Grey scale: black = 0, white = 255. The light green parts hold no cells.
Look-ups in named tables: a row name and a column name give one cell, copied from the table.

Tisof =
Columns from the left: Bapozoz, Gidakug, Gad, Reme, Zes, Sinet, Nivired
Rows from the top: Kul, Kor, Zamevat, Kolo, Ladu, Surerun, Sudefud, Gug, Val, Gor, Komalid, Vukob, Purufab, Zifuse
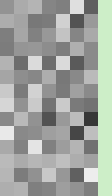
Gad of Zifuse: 127
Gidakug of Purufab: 124
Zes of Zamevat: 195
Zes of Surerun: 120
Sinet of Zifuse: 146
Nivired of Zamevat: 169
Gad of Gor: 141
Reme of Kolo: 141
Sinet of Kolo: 175
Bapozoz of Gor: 233
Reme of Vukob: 176
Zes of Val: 153
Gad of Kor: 120
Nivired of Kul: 95
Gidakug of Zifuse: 178
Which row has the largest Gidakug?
Val

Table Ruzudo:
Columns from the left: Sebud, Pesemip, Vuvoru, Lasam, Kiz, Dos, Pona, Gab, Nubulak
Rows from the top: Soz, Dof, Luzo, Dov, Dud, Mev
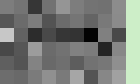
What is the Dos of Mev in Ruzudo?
166
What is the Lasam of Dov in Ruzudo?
107
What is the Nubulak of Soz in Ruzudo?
140
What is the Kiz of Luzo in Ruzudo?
54
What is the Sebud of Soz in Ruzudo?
125
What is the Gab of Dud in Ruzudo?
119
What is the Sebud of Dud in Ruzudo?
95
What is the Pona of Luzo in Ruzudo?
3
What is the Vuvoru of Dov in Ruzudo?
156
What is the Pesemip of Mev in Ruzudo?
105
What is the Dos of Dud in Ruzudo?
93
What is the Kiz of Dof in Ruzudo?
107
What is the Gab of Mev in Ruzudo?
135
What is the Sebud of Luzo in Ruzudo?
199
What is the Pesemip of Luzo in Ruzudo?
98
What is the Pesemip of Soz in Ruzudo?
116
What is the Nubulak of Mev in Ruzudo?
161
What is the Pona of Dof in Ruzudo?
100
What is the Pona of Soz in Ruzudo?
115

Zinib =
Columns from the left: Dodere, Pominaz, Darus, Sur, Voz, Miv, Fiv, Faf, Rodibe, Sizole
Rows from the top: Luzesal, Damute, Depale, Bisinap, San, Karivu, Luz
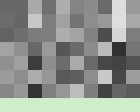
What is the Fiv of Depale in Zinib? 130
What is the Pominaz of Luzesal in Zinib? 104
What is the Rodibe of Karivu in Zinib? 71
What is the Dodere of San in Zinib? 144
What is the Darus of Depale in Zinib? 124
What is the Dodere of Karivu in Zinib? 156
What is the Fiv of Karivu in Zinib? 141
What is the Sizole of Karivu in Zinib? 157
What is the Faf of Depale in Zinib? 77
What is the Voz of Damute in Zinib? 161
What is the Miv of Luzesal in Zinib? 132
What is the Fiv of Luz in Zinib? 126
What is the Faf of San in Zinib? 71
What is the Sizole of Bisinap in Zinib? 117
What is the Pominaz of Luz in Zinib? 151
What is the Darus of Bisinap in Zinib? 104
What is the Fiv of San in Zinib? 105

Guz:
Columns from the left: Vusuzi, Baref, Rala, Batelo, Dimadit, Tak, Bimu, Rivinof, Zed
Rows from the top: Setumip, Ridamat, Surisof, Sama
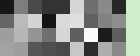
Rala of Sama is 86
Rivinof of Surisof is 27
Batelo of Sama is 79
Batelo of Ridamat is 20
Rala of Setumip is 74
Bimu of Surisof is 250
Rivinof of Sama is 174
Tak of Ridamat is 223
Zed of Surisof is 94
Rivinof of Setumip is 138
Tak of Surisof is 94
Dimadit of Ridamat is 217
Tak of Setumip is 214
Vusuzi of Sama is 163
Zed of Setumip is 39
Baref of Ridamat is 186
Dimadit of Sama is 73
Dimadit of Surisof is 214
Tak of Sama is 199

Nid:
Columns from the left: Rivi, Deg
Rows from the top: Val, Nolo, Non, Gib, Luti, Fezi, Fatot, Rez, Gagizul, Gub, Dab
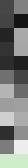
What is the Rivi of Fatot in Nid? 180
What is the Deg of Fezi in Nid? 68
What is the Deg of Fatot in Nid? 106
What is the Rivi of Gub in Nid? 46
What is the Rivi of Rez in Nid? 157
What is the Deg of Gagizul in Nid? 172

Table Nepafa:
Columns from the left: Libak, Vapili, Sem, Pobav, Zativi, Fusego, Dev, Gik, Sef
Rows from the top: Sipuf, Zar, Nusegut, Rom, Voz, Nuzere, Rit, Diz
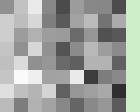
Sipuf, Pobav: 136
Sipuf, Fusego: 156
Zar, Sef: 171
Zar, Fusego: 163
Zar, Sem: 215
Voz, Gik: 179
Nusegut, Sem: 177
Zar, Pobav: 126
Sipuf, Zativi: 75
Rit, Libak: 223
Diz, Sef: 91
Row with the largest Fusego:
Nuzere

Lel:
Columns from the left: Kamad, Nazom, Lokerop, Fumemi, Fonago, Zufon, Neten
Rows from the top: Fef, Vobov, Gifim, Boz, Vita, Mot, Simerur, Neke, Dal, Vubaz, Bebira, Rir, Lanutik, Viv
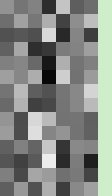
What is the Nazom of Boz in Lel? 167
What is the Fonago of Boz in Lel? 124
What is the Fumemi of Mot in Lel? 8
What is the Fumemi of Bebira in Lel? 198
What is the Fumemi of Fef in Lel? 45
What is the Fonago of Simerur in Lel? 117
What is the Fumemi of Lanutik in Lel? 155
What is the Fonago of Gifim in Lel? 40
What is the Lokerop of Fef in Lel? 130
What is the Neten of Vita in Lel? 128

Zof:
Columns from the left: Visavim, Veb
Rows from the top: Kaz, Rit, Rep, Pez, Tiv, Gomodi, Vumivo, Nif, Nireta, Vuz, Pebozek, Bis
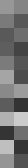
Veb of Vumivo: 156
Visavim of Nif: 92
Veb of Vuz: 111
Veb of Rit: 88
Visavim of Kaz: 151
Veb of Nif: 51
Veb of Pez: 68
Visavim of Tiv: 123

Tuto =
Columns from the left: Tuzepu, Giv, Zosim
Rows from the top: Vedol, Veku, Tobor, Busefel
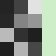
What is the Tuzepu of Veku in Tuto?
39
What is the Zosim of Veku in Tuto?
150
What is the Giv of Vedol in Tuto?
66
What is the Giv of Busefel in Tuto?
179
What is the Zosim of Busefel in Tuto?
71
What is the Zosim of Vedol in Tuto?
226
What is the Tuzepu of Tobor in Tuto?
186
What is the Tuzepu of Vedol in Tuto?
36

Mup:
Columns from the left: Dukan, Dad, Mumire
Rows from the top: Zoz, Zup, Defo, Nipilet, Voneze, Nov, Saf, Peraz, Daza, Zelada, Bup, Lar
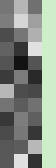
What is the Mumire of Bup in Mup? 184
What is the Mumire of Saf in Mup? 72
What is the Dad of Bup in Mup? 92
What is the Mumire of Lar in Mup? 49
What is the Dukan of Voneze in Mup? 84
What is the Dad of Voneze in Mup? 18
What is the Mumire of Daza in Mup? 95
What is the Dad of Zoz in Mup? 182
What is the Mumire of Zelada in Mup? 54
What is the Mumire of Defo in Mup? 176
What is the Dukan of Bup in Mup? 87
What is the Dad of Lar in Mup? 224
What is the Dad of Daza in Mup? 125
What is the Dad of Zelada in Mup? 120

